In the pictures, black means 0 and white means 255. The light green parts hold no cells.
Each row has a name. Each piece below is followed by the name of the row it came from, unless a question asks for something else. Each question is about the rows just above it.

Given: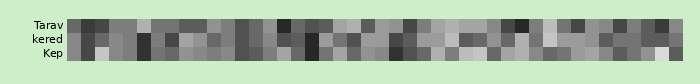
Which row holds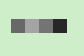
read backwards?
Kep
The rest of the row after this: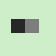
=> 188 116  71 146 136  71 125  92  59 136
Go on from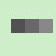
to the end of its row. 81  92  39 155 116  81 155 155  71  92 155 155 188  92 104 146 104 176 116 197 155 155 146  92 116 116  92  92 116
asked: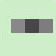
Tarav
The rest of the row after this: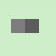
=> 59 136

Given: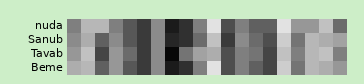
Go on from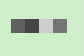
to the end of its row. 183 173 151
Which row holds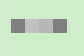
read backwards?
Tavab
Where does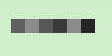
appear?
Sanub
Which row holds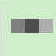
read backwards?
Tavab

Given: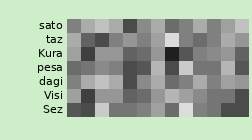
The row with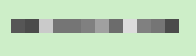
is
Sez
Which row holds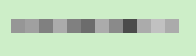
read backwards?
dagi
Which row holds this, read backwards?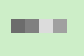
taz
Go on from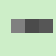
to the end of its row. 181  75 202 117 117 181  86

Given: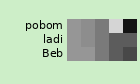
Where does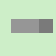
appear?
Beb
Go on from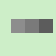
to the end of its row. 92
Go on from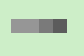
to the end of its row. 72

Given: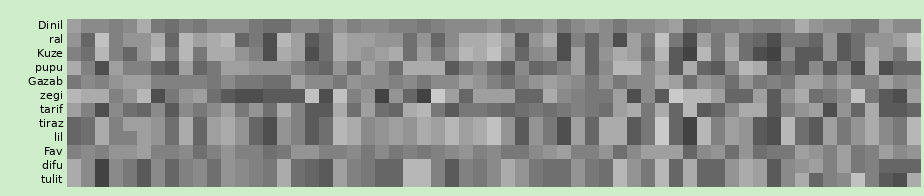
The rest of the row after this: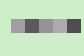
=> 129 102 138  78 159 120 193 120  78 159 120 159 111 102  78 120 120 102 148  90 111 148 148 159 193
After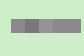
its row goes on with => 129 138 120 138 138 159 148 129 111 129 148 159 148 138 120 148 120 138 138 171 159 111 148 138 111 148 120 129 120 159 159 138 159 129 129 159 138 148
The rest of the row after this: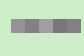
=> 159 138 148
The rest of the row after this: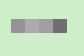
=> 183  90  66 183 120 171 111  78  66 138  90  90 148  90 111 171 148 120 183
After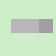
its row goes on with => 102 102 159  90 148 171 111 120 138 193 120  90  78 159
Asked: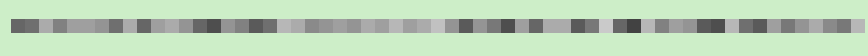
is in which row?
tiraz
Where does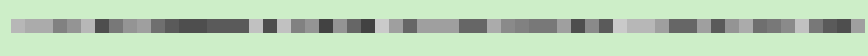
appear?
zegi

